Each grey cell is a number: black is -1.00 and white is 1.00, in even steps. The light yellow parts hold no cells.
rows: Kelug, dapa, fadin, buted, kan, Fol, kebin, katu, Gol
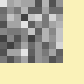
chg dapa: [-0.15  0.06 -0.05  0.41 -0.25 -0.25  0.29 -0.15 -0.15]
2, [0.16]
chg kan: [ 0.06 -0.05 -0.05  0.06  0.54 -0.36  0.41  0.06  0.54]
6, [-0.25]
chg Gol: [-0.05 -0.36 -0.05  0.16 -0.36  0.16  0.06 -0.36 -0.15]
4, [0.29]

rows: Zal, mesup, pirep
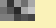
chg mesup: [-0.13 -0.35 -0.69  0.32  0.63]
5, [0.53]
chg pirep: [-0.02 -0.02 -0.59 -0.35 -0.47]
3, [-0.47]
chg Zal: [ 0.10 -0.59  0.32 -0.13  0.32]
3, [0.21]
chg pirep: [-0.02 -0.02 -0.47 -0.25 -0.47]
4, [-0.35]

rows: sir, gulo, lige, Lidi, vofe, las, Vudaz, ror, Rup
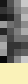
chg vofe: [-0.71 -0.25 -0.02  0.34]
2, [-0.35]
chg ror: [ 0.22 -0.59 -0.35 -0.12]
4, [-0.25]
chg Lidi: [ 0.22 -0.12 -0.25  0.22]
4, [0.09]
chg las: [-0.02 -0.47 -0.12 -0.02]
4, [-0.12]

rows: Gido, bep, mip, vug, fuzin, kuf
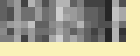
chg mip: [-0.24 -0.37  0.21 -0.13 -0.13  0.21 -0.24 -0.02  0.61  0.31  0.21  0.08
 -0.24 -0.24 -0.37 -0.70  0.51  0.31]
7, [-0.13]
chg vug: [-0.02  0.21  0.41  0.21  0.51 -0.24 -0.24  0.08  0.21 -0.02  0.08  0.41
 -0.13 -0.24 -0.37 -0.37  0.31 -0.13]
3, [0.31]

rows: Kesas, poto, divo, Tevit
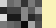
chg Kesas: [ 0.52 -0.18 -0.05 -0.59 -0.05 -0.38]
1, [0.63]
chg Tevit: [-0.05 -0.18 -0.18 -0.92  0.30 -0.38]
3, [-0.28]
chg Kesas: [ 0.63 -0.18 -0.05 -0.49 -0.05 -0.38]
4, [-0.59]
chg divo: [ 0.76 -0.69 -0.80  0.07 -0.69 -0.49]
2, [-0.80]

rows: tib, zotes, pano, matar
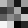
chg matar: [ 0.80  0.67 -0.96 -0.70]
1, [0.92]
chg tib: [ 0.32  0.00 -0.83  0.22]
1, [0.44]
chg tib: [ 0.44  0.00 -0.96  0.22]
3, [-0.83]
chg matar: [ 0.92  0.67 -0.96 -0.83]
4, [-0.70]

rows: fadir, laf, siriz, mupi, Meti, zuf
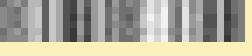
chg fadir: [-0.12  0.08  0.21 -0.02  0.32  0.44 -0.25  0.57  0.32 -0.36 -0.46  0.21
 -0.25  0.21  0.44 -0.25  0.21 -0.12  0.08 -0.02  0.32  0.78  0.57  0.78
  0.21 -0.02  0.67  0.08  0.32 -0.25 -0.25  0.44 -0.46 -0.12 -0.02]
5, [0.44]
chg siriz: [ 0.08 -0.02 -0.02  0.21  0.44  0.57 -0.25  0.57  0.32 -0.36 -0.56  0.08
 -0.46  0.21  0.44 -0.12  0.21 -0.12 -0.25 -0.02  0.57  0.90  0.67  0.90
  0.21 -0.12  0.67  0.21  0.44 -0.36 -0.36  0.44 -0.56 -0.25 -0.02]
27, [0.78]
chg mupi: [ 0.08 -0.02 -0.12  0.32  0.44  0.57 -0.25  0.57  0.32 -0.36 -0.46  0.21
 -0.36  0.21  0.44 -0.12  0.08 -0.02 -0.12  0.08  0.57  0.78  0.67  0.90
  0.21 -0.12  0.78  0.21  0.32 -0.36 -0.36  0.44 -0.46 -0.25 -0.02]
4, [0.21]
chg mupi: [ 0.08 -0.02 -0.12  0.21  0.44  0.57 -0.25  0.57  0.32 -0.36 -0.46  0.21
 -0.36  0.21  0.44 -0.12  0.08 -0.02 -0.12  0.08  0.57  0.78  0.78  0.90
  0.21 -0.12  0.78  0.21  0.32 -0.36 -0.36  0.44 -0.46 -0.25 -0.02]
23, [0.67]
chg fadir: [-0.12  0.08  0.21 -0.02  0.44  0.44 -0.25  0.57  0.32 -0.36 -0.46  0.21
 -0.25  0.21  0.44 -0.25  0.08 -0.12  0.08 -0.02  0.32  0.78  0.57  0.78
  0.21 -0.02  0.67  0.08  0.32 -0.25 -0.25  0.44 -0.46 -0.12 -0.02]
17, [0.21]
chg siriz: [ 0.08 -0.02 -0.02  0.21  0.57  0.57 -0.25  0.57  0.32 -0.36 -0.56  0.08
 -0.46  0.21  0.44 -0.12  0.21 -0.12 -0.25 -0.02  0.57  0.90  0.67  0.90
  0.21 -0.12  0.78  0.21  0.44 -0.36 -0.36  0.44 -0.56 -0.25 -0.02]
5, [0.44]

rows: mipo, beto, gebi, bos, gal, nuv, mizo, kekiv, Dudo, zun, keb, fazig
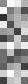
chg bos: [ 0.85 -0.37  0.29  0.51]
3, [0.41]
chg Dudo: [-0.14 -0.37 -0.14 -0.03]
4, [0.08]
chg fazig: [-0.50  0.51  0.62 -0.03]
4, [-0.14]

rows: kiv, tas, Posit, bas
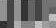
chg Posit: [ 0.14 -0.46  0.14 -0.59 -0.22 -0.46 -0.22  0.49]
7, [-0.10]
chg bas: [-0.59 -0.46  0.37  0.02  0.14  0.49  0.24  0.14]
5, [0.02]
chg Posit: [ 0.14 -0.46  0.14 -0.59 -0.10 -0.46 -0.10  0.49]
5, [-0.22]

